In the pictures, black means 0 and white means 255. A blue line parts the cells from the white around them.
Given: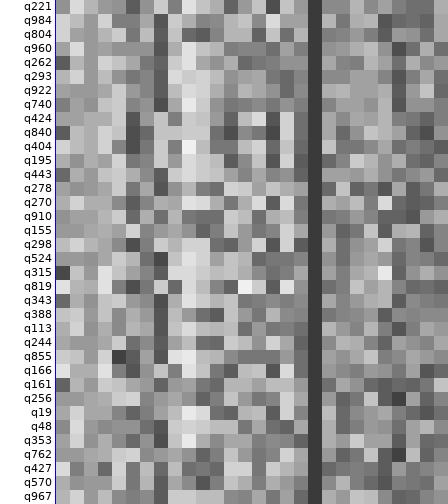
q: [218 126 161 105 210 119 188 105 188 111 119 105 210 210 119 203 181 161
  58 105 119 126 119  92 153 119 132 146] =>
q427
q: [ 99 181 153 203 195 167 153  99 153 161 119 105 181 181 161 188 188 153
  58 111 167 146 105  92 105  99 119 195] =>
q161
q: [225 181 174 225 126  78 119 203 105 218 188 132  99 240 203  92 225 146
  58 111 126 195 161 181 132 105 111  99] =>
q819
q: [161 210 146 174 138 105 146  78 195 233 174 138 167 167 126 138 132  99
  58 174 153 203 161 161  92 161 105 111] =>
q353
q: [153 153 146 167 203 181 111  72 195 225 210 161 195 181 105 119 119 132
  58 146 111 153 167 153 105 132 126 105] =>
q524
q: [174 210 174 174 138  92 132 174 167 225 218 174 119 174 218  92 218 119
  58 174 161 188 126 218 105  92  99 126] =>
q270
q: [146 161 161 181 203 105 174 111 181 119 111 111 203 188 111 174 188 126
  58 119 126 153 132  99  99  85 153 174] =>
q910

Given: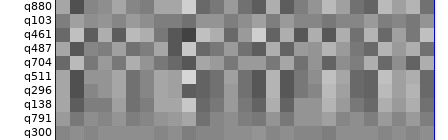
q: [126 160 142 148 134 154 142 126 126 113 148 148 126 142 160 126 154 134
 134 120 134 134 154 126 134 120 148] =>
q103
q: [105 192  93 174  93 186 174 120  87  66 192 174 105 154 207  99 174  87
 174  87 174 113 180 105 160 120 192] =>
q461
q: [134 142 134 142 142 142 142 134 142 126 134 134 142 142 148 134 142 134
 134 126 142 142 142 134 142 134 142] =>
q300
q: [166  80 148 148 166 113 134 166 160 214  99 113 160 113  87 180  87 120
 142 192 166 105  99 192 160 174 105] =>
q511
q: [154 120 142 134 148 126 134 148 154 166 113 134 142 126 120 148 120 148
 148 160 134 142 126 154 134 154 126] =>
q791

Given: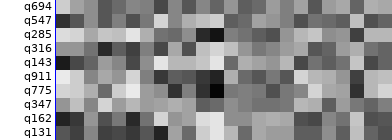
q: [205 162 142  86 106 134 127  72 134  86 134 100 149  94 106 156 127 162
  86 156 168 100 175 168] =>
q694
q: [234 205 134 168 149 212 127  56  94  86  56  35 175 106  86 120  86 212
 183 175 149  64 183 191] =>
q911
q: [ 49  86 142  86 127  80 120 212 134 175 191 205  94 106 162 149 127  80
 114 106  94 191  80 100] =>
q547

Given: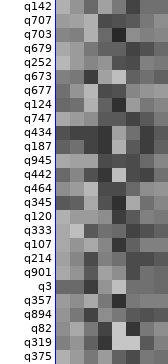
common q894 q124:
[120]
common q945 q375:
[75]

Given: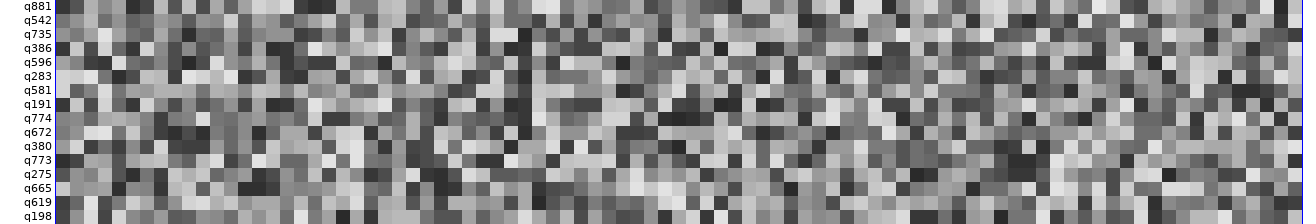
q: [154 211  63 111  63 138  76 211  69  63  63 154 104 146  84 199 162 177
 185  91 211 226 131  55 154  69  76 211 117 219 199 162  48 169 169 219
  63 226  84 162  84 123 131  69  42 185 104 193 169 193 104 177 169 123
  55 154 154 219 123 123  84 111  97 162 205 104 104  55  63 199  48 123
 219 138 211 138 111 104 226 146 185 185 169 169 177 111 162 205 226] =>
q380
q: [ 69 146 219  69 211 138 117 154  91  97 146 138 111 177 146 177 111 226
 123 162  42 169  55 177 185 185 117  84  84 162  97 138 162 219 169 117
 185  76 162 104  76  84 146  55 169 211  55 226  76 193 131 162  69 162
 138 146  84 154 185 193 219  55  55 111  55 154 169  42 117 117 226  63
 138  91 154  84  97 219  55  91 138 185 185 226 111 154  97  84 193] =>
q198
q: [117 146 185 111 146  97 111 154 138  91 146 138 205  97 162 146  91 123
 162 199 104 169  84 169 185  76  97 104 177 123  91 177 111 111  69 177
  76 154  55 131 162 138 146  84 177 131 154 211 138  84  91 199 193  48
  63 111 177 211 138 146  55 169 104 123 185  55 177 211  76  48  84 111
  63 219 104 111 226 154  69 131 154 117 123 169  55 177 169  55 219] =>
q542
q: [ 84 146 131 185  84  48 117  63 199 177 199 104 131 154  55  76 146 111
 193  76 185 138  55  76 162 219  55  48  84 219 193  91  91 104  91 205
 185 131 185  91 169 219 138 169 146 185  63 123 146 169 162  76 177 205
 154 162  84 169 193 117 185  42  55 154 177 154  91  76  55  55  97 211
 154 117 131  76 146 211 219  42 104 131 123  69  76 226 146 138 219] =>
q275
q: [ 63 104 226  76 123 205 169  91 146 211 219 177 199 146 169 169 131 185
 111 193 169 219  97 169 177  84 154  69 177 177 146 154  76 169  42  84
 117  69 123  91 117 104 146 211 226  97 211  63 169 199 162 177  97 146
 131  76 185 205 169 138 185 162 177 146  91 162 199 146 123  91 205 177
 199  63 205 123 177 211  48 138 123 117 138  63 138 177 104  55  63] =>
q619

